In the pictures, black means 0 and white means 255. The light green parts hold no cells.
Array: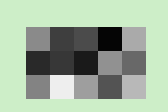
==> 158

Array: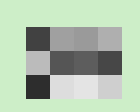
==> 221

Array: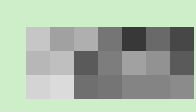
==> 132

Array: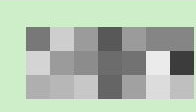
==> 161

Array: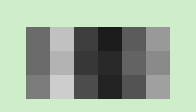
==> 35

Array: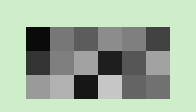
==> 198

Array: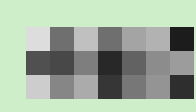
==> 119

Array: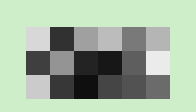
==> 69

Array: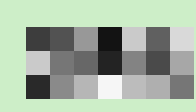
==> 188

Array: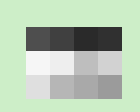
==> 182
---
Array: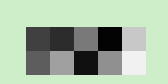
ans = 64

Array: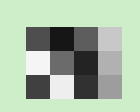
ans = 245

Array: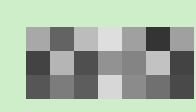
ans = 67

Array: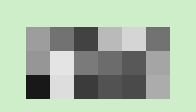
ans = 150

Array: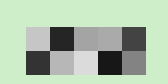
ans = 198

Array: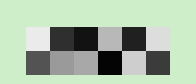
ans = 235

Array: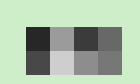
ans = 39

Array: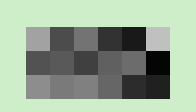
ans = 82
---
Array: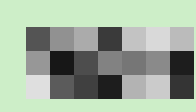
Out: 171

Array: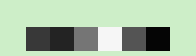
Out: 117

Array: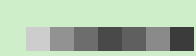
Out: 109

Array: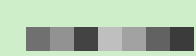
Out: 67

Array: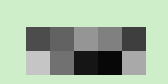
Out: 149

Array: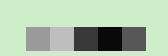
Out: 56

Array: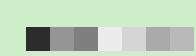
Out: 127

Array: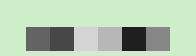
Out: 212

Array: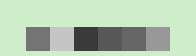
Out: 58
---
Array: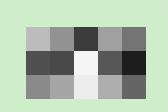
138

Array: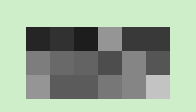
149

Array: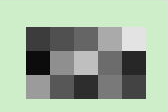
155

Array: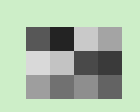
158

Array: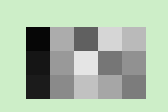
27

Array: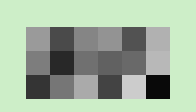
52

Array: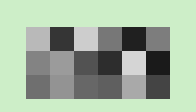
111

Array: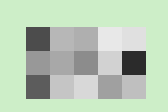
92
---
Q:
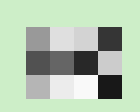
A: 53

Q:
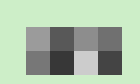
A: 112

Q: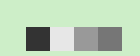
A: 118

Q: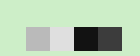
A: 60

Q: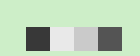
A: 84

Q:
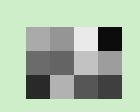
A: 12
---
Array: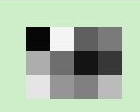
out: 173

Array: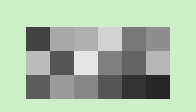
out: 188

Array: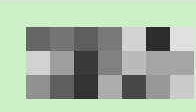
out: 210

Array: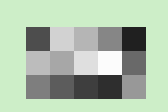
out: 188

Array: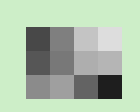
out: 86

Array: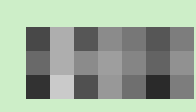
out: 105
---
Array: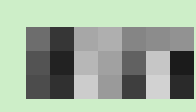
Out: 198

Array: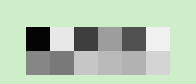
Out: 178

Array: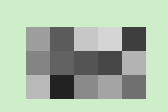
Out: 70

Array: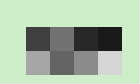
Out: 139

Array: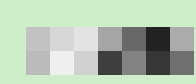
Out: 54

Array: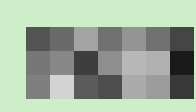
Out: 177

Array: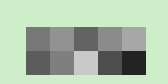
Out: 77

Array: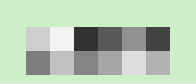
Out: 221
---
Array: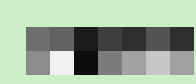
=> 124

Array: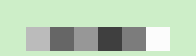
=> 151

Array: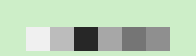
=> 39

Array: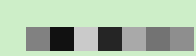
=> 37

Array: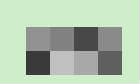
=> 58

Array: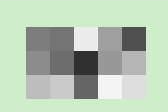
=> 202

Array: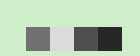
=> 113

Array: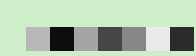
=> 70

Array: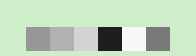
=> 211
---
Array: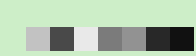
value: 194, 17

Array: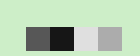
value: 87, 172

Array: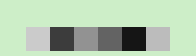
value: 203, 188

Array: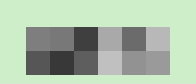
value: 126, 154

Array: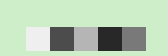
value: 239, 121

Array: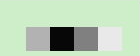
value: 178, 233

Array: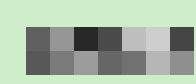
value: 96, 143

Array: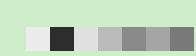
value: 236, 121
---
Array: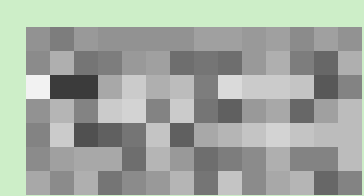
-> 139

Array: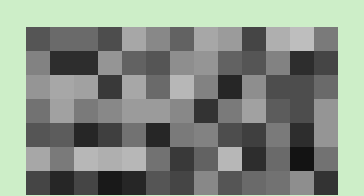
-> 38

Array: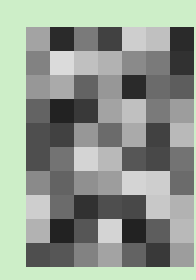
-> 86

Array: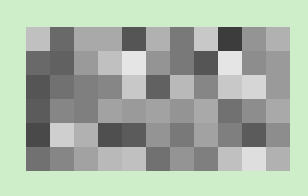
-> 134

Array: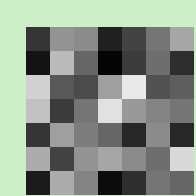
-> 172

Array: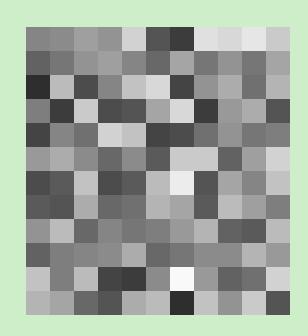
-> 165

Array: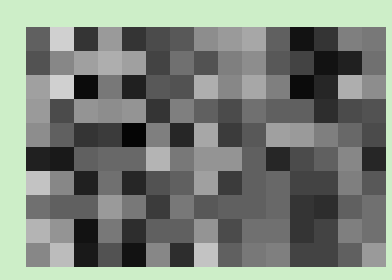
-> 188
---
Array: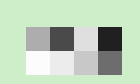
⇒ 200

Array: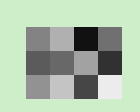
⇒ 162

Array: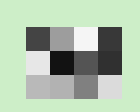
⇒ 84

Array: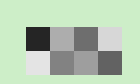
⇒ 158

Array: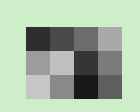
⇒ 53

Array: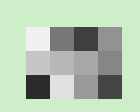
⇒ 168

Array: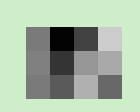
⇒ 150

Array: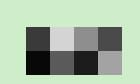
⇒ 28
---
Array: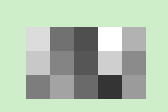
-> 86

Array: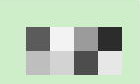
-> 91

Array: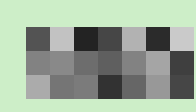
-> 50

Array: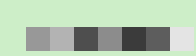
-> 93

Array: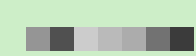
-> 114

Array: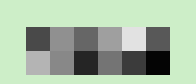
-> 59
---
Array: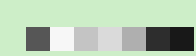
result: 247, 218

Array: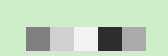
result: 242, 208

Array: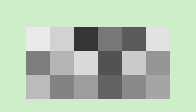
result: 234, 226

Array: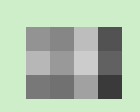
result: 204, 189

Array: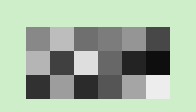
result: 237, 222

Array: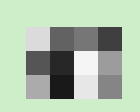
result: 245, 231

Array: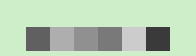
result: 204, 174

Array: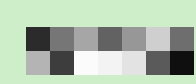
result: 251, 243

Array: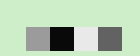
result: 233, 155

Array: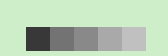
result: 192, 169
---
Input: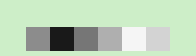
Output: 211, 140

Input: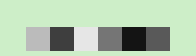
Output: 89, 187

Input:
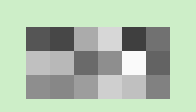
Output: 113, 142

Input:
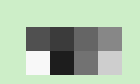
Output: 135, 248

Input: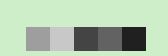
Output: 32, 158

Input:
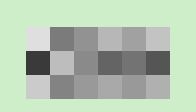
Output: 195, 203
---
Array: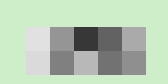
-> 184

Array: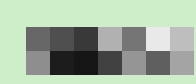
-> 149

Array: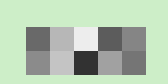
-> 50

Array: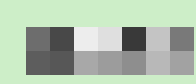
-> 142

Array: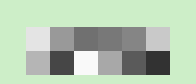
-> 168

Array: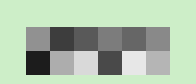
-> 73

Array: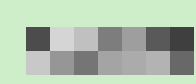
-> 171

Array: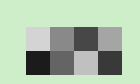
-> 100

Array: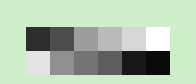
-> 93

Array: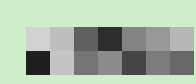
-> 69
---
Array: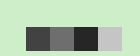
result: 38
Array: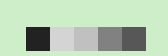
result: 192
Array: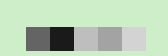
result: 190
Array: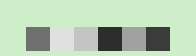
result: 196
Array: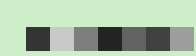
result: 126
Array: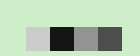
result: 147
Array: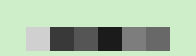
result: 85
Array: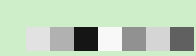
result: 21
